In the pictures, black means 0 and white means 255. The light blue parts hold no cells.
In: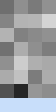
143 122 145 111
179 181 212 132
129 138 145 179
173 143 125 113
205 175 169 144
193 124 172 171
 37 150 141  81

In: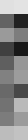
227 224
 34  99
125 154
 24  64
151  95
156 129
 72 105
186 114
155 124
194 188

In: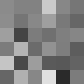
130 130 202 135 118 139
117 136 159 121 102 141
 68 124 112 127 134 159
180 107 146 126  93 124
 73 157  90  88  99 197
176 135 224  42 124 102

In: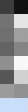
 17  61
229 115
159 111
132  99
248 143
209  86
145 155

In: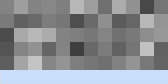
158 131 135 127 183 158 111 172 145  72 117 131
 97 105 125 118  78 106 143  91 102 183 149 122
169 184 171 131 126 119 132 113 121 142 152  76
132 146 101 132  62 104 124  98 117 193  98  84
164 195 134 148 126 118 111 129 148 120 100  94

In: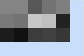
132  87 115 127 132
115 199 192  34 121
 17  60  65  55  28

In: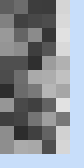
108  61  60 213  94
 65  72  77 217 129
101 139  54 225 153
140  62  85 217 149
 79  47 156 177  79
110 170 173 193  76
107 121 182 166  45
 73  64  99 226 150
 68 116 159 119  63
 44  64  99 209 141
171 168  78 214 142

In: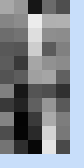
151  22 107  78 168
140 236 176 177 133
115 222 142 140 109
 85 205  91 128  88
 57 166 145 139  92
 93 160 165  96  83
 23  84  78  48 128
 35  96 150  89  57
  4  58 170 125 132
  5  41 211 120  77
 46   7 228  73 116
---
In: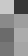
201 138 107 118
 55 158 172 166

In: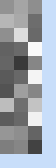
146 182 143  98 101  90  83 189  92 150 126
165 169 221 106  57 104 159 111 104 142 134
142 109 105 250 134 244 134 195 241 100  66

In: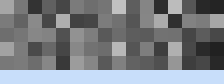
166 123 110 162 120
120  99 118 124 123
 51 138 135  74 109
 96  71 131 104 135
 70 175  81  70  57
123  66 146 136 156
110  70 126 114 134
117 124  89 109  89
193 113 108 184 128
 94  85  93  85  98
133 134  91 126  92
 45 171 114  62  80
188  48 113 176 150
 86 130  70  73  62
 40 124  92  42  71
 36 167  72  33  40

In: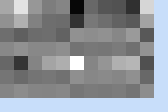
167 145 110 136 103 117 132
227 176  95 145  53 106 140
151 129 108 136 132 116 133
125 110 110 136 164 119 132
133 108  98 142 174 113 135
  7  50 145 115 255 143 118
104 120 141 120 133 135 123
 85 110 145 118 149 138 121
 82  98 135 123 176 134 124
 48  89 154 112 182 144 116
214 163  88 147  80 104 141

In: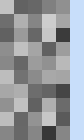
194 110  97 142 136 189 167 145 189 134
 98 176 154 192 103 114 174 193 103 104
103 133 103 165 156 139 109  97 147 134
128 205 199  97 145 168 100 175 199  55
144 165  59 157 185 165  69 107  90 134

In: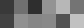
 57  66
112 144
 46 134
147 137
183  82
116 193

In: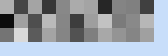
176  12 116
 69 160 217
164  78  91
 55 186 164
136 134 133
171  61  82
164 158 127
 38 194 168
132 123 148
128 137 133
 64 183 160

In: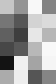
198 118  96  71  19 171
148  86  62  88 240 237
248 211 231 184 164  85
131 219 182 248 245 133
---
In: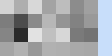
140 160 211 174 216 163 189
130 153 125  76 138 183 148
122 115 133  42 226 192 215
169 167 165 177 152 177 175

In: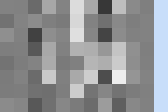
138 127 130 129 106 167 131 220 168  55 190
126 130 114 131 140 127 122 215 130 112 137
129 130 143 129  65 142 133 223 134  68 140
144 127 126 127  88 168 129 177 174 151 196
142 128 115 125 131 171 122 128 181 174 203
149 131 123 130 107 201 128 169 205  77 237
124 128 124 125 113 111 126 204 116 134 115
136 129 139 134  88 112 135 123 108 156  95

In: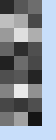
 87 109  41
171  72 191
223 174 154
 45  79 101
108  72  33
 87  36  79
234 145 131
 56  79  71
161  21 116

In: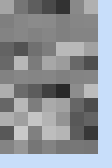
137 176 165 117  94  73  50
134 135 127 135 139 138 128
132 132 131 135 130 134 128
185 161  99  82 112 125 185
104  78 104 183 123 167 156
132 133 130 135 133 134 128
141 188 174 107  92  64  40
102  76 102 184 125 170 162
 88  99 175 159 197 179 147
 92  55  88 201 128 189 181
119 117 132 150 118 131 118

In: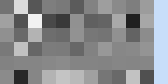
126 156 115 219  86 126 121  91 130 158 138
 32 167 161  82 241  73  57 145  96 100 169
 99 140 144 105 179 110 106 146 119 116 145
137 148 121 193 102 124 123 103 130 152 135
133 134 130 133 133 136 139 132 132 131 134
194  80 139  39 134 179 196 185 160 118 105

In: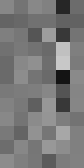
 38 108 135 116 136 129
 98  98 100 104 113 113
 56 116 127 119  85 157
192 127 113 121 114 106
200 123 106 136 144 110
 20 138 106 141 116 106
 84 133 121 124 126 135
 56 134 130 121  95 151
125 115 136 116 139 149
167 128 121 100 146 118
141 128 109 135 118 152
124 129 140 127 119  91

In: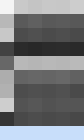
199 205 244 201 196 200
 91  88 184  90  96  89
 78  74 200  76  80  75
 44  42  66  43  40  43
182 186 103 184 181 184
104  97 173 100 103 101
 81  74 177  77  80  78
 85  85 206  83  87  82
 76  72  53  73  77  74
